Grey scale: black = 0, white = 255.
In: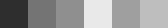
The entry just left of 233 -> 143
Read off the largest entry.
233

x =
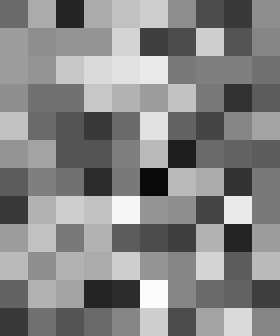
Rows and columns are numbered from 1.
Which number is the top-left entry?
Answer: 106
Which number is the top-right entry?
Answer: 142
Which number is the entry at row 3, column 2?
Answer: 148
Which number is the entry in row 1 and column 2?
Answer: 171
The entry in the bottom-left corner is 57
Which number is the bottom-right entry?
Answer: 134
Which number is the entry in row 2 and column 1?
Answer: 156
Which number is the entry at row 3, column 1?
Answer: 156
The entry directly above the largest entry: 148
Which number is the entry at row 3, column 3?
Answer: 199
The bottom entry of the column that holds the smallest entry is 206
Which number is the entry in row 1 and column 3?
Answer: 36
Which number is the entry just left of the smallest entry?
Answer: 121
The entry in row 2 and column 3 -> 148
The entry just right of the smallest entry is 186
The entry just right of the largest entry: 134
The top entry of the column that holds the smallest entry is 206
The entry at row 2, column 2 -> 142
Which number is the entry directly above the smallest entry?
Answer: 186
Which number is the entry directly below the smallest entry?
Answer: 148

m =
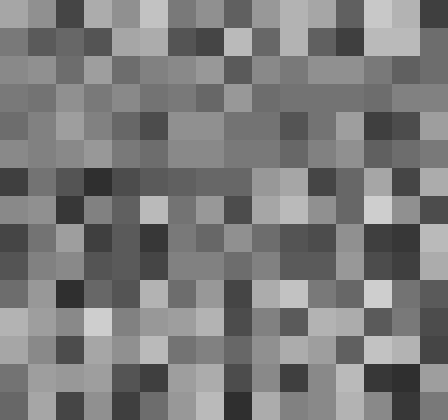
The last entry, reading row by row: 121
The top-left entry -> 166
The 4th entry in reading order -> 172
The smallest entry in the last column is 63
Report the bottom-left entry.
103
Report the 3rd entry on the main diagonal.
109
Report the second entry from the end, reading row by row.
55
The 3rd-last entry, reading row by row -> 137
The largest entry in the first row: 200
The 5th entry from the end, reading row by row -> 137
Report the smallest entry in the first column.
63
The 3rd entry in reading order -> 69

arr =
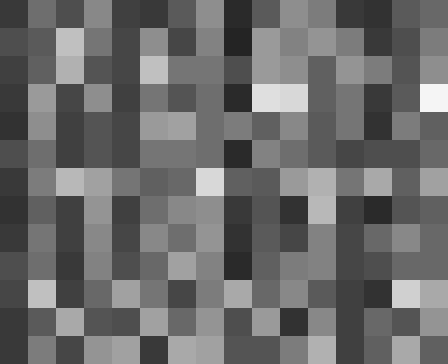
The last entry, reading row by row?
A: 96
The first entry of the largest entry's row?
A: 57
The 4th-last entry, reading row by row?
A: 64
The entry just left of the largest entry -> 90
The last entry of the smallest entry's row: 124
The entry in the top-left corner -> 57
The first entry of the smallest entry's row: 78
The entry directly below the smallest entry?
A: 78
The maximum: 245
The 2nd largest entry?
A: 223
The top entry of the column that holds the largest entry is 104
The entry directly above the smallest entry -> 42
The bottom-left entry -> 57
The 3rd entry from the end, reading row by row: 96
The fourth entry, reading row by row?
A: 136
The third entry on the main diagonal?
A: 177
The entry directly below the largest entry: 96
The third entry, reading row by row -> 78
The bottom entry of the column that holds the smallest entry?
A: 84
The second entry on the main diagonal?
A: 90
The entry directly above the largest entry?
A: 142

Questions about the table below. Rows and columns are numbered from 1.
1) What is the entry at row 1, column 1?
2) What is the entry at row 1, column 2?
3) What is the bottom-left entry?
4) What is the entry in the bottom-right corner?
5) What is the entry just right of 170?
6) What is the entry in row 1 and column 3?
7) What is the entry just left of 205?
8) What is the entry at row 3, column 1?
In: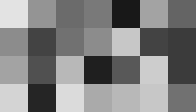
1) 227
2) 148
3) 212
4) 113
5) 184
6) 107
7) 88
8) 163

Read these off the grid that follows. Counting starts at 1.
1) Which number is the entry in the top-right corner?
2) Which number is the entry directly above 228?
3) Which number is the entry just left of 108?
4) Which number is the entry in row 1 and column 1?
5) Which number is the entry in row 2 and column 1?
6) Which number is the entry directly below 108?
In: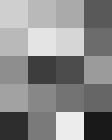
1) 89
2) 185
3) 214
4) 207
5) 185
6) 155

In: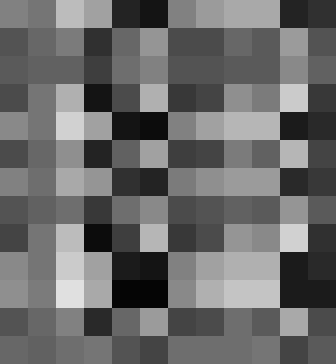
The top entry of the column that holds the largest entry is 188
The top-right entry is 48
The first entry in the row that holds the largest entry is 143
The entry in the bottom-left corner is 103
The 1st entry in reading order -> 129
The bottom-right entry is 90
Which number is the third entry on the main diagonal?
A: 97
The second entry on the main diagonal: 103
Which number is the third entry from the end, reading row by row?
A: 117
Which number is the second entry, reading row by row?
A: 117
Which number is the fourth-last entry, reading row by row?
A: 110
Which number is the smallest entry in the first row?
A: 20
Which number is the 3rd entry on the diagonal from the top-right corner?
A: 90
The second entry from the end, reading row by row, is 68
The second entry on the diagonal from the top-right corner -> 155
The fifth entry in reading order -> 35
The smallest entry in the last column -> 27

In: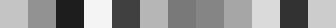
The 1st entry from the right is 204
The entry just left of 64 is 244
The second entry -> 146
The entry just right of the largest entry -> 64

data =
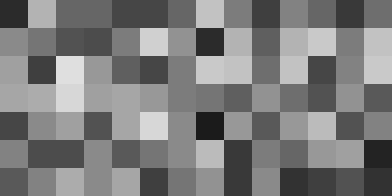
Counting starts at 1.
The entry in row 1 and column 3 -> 102
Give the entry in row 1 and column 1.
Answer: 43
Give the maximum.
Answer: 223
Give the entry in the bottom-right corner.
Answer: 50
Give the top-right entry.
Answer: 110
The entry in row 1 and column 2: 179
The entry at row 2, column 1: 138
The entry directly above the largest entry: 82
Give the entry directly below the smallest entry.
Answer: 187
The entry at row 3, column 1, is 160
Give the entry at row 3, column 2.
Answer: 63
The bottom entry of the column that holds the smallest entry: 146
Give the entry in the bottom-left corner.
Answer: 89
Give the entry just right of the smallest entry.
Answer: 152
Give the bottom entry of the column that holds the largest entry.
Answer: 172
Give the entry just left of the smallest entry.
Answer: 138
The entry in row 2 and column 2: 117
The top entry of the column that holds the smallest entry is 194
